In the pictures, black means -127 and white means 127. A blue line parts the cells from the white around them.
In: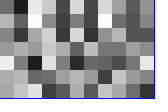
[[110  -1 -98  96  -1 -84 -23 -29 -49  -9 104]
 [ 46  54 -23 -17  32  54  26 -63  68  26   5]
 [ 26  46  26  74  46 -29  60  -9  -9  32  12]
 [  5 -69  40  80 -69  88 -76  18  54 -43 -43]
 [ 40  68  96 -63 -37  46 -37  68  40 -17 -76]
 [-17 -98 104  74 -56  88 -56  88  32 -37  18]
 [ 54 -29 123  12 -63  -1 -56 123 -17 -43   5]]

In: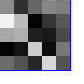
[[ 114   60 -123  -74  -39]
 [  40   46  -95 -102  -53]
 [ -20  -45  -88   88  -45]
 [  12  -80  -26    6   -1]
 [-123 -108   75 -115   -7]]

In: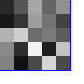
[[   2 -110  -54   85  -54]
 [  51   79  -19   -5  -34]
 [-103  -74   30  -11  -61]
 [ -87  -41   38  -27   15]
 [   9  -81  114  -95   66]]

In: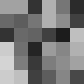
[[ 76 -15 -91  27   6  49]
 [ 34  34 -76  49  -9 -84]
 [ 84  -2 -70  -2  13  34]
 [ 76  63 -63 -34   6 -55]
 [-76 -22 -28 -63 -99  63]
 [-22 -34  -9  49  13 -63]]

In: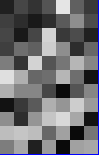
[[ -64  -82 -102  -82  -37   14  -51]
 [  -2   39  -95   27 -117   33   39]
 [ -95  -57  -76  -43  101  -31  -70]
 [ -57 -102  -57   83  -70  -51  -95]
 [-109  -70  -37   47   21   77   27]
 [ -64  -17  -31   77   14  -82  -24]
 [  95   47  -24  -17   54  -17 -109]
 [  47    6    6  -57 -117  -43    6]
 [  14  -82   21   69   89   39 -109]
 [  61   69   61  -24   33 -117   -9]
 [  -2  -76   83  -43   -9   54    6]]

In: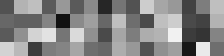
[[  83   57  -67   -2    4   38  -17  -24   45   24  -45   16   31 -104
   106  -17]
 [ -24  -31  -31    4 -110   10   31  -24   63  -17  -53   63   77  -53
   -61   51]
 [ -45   51   63  -37   24  -37   10  -89  -10  -45   77   38   24  -61
    -2   63]
 [ -37   16   83   98  -10   90   16  -53   38   -2   45   51  113  -67
   -75    4]]

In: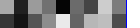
[[ -73 -107  -43   13  106  -27   55   62  -51]
 [  41  -95   27  -14 -122  -20  -59   77   -2]]
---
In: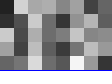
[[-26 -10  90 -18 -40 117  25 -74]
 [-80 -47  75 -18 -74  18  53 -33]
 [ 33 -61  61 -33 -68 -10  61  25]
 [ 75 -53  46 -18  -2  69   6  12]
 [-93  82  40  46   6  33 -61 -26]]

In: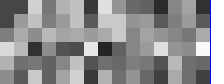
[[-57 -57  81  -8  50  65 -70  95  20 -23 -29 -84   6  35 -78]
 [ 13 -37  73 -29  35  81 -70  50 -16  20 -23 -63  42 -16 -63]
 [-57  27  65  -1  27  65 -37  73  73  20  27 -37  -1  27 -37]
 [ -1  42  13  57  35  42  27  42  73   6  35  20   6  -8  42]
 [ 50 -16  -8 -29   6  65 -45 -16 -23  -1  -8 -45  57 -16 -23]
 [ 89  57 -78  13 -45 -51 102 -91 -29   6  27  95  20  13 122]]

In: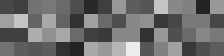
[[-64 -64  46  16  40 -21 -64 -70   8   8 -78  24 -48 -21   8  -7]
 [-56 -64 -13  -7 -21 -48 -86 -64  24 -34 -41  68   8   1 -92  24]
 [ 32  68 -28  40 -28 -78  32 -21 -48   8  16 -70 -56  -7  -7 -56]
 [-13 -34 -41 -34 -78 -92  40  24  54 108 -41   1  32 -70 -48 -34]]

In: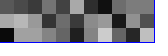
[[-117   33   33    4  -26  -96    4   76  -26  -89   63]
 [  41   55   25  -75  -18  -69   11   25 -103   17  -47]
 [ -39  -53  -69  -11  -61   41  -81 -111  -18   -3   -3]]

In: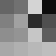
[[ -26  -14   84 -114]
 [  14   20   70  -34]
 [  40   48   56   62]
 [   0   33  -84  -48]]

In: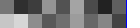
[[ 70  86  13 -39 -16  28 -24   6 -60]
 [ -9 -80 -66  20 -45  36 -52 -93 -32]]
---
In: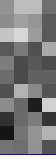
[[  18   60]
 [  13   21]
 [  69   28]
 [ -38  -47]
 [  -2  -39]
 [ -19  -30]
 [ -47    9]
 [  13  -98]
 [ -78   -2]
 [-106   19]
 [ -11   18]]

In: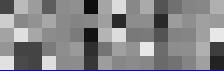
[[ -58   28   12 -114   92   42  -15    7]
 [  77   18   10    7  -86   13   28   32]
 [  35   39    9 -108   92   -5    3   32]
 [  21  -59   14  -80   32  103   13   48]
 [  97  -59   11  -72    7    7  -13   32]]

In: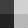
[[-64]
 [-91]]

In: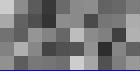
[[ 76 -36 -21  13 -23]
 [ 40 -48  13 -53  -5]
 [-13  21 -24  11 -64]
 [  2   7 -46  18   5]
 [ 17  -7 -16  38  -1]]

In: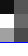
[[-111]
 [ 126]
 [  33]]

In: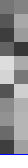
[[ -9]
 [-41]
 [-66]
 [-29]
 [ 93]
 [ 84]
 [-43]
 [ 11]
 [ 18]
 [-21]
 [-65]]

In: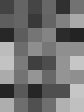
[[-60 -58 -79]
 [-33 -70   1]
 [-88 -10 -84]
 [ 60  14  15]
 [ 67 -64  20]
 [ 43  21  20]
 [-91 -89 -48]
 [ 46 -47  49]]

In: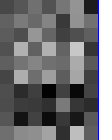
[[-55 -15  -9 -99]
 [-30 -22 -70 -14]
 [-35  22 -63 -32]
 [-46 -30 -28 -74]
 [-32   5 -20 -38]
 [-58 -17 -34 -64]
 [-49 -64 -62 -59]
 [-51 -69  -5 -84]
 [-41 -61 -71 -38]
 [-16  15 -80 -32]]
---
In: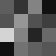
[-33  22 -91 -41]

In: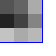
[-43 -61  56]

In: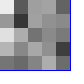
[108 -73 -12  16 -19]

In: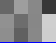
[-24 -18   8]

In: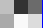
[ 64 121]

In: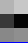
[  52 -122]

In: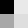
[-126   94]

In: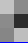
[ 67 -83]

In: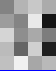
[  3   4  41 -96]
